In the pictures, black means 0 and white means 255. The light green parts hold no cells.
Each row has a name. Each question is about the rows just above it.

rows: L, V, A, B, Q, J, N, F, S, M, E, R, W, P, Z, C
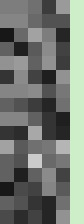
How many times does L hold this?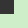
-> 0
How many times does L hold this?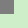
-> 2
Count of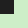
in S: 1
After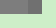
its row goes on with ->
[ 60 154]
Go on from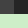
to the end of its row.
[146]
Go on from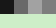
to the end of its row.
[37]

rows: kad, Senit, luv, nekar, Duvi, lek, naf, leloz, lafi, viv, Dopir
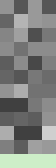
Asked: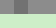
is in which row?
nekar
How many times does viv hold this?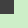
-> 2
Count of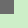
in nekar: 0
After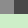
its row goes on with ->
[127]
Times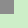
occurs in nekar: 3
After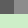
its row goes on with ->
[ 72 127]

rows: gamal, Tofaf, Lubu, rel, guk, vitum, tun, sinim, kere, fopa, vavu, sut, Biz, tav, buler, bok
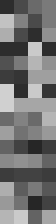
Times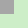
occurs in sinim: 3
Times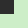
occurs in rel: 3
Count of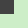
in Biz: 2
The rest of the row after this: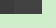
[60]
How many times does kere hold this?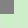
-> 1
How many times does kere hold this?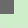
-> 2
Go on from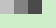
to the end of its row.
[122]

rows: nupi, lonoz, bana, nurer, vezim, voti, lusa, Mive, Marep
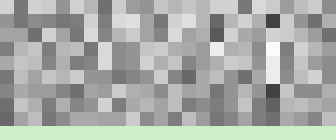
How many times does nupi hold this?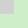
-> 5
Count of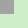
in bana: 5
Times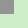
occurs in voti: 4

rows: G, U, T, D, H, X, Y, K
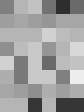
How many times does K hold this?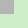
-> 3
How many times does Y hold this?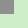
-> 1
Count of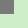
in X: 1
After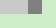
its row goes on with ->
[237]
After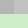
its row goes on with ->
[114  46 106]
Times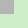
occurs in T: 4
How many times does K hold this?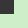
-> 3

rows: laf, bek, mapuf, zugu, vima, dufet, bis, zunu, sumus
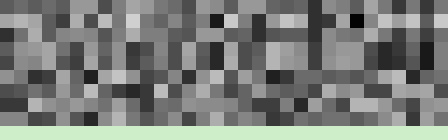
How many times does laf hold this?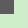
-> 6
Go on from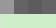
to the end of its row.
[ 48 139 126  92 165 120  56 120  56 120]

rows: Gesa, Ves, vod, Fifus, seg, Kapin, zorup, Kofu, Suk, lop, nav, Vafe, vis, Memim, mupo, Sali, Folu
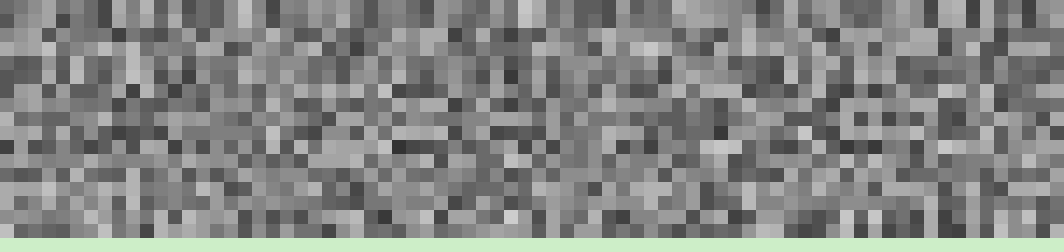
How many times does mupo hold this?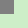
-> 11
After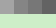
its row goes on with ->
[106 106 133 106 179 164 149 119  79 164 119 171 179 179 127 156  79 119
 141 185 141 171 141 127 179 141 127 149  86 171 171 164 149  79 141 179
  93  79 171 171 179 141]
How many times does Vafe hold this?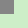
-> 7
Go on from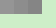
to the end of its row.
[119  71 106 171 113 149 156  99 106  99 133 164 141  71 171 179  65 171
  93 119  65 141 149]
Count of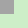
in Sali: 5
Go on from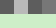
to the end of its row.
[133 113 106 156 119 149 133 149 133 127 119  99  93  79 119 119 141 127
 127 156  71  99 164 127  79  99 127 156 141 127 149 156 141 141 179 113
 127 156  79  99 106 185 133 133 149 133 127 119 141 141 133 127 113 133
 179  93  99 156 106 127 113 127  86 113]
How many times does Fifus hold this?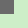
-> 5

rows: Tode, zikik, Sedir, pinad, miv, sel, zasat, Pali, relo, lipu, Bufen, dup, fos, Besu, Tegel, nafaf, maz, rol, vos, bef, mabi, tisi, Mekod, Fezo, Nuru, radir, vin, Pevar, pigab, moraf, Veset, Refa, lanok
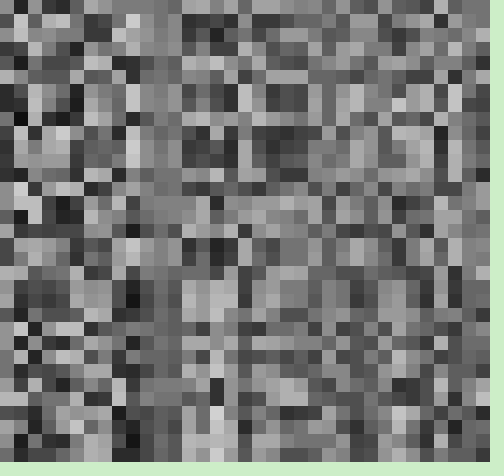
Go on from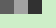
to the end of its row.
[108 115 102 135 129  94 162  65 108 162 162 162 102 102  94  71 102 115
  94  65  65 162  49 123 168]
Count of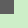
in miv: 4
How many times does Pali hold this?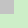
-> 3
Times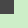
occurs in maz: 5
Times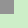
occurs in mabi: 5
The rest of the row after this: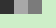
[168 176  65  94 102  94 203 141 115 141  57  65  87  43 168  79  49  65
  71 123 123 108 168 147  87 123 162 182  49 182 115  87]

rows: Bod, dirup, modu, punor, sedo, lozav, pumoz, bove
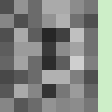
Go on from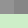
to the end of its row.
[140 119]
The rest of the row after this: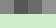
[134 140 119]
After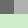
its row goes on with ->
[177 127  79]
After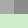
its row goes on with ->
[119]

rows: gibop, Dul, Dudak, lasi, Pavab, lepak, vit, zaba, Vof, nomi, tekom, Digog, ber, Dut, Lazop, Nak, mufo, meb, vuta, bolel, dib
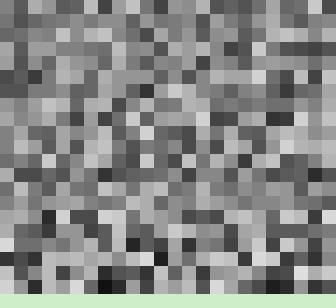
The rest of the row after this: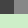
[135  83 157 117  75  91  97  44  83]
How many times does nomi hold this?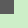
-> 3
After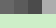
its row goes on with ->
[117 173  97  91 165 187 173 141 157]
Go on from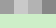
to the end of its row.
[123  97 129 141  97  59 103 111 165]
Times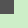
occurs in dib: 2
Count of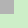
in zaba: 4
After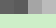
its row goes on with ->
[173 141 157]

